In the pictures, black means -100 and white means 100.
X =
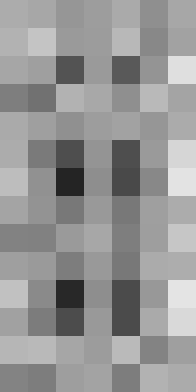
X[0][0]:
35
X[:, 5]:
[12, 7, 16, 45, 18, 21, 7, 25, 24, 34, 19, 33, 3, 40]
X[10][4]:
-41
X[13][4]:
-2
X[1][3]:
22
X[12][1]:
45
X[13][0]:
3
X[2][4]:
-30
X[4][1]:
25
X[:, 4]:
[33, 44, -30, 12, 27, -39, -43, -6, -1, -6, -41, -41, 46, -2]
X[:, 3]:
[23, 22, 21, 32, 23, 16, 11, 20, 31, 20, 11, 20, 22, 28]
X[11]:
[26, -3, -40, 20, -41, 33, 70]
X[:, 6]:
[31, 27, 75, 29, 34, 68, 78, 35, 55, 36, 79, 70, 25, 34]
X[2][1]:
25
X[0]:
[35, 31, 18, 23, 33, 12, 31]
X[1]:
[40, 54, 21, 22, 44, 7, 27]
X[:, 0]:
[35, 40, 30, -1, 33, 35, 48, 29, 2, 25, 51, 26, 43, 3]
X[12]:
[43, 45, 30, 22, 46, 3, 25]
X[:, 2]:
[18, 21, -35, 40, 13, -39, -72, -6, 21, -2, -69, -40, 30, 24]

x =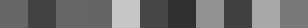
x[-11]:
-19
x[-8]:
-21
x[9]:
32
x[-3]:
-50

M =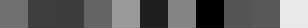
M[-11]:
-12
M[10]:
83
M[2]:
-52

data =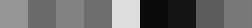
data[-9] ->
17
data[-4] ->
-91
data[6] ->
-84

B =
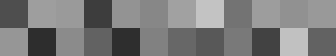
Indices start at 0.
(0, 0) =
-39
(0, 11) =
20
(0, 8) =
-10
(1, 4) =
-64
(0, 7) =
53
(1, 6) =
-19
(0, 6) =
26
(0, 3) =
-52

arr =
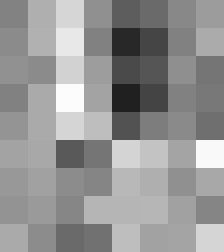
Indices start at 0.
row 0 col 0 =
2
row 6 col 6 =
13
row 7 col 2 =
5
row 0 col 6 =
7
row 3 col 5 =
-47
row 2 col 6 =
12
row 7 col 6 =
26
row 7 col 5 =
43
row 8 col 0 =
33
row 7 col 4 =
42
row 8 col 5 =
27
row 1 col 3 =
1
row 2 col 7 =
-8
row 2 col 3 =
23
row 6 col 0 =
19
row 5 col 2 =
-30
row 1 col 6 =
1
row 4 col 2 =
67
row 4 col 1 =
33
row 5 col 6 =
29
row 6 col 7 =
32

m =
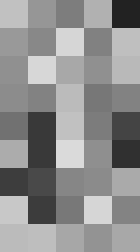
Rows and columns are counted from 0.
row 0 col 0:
51
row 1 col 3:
1
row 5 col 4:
-62
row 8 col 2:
31
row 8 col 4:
32
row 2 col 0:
13
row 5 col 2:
71
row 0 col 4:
-73
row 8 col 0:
47
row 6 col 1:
-43
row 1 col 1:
7

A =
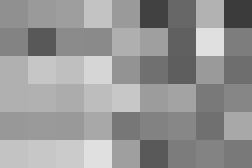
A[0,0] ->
13
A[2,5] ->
-12
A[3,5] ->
22
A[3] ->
[38, 39, 35, 48, 56, 22, 28, -5, 5]
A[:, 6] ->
[-19, -25, -26, 28, 6, -3]
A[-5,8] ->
-2
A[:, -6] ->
[53, 8, 68, 48, 32, 76]
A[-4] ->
[38, 55, 50, 68, 15, -12, -26, 21, -14]
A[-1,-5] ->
25
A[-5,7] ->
76
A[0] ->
[13, 21, 24, 53, 21, -49, -19, 40, -54]
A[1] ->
[3, -31, 9, 8, 37, 25, -25, 76, -2]

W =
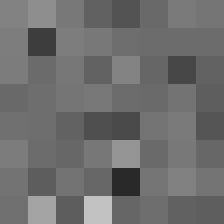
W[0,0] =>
2
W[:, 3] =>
[-24, -6, -23, -6, -38, -7, -19, 52]
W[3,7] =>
-26
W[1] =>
[-2, -52, -2, -6, -14, -15, -15, -15]
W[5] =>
[-3, -15, -19, -7, 17, -17, -6, -19]
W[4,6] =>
-4
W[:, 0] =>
[2, -2, -3, -18, -12, -3, -10, -12]
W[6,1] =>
-27
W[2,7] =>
-23
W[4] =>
[-12, -14, -23, -38, -42, -9, -4, -33]
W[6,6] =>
1
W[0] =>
[2, 11, -6, -24, -35, -18, -4, -8]
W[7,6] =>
-24

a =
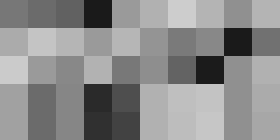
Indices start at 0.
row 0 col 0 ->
-7
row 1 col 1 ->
54
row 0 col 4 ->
21
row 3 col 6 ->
50
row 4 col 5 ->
39
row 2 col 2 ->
7
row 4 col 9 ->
31
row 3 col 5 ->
39
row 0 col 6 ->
61
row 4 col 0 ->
26
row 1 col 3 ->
21
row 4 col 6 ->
48
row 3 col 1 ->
-16

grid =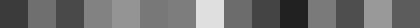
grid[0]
-54
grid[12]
-39
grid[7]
75
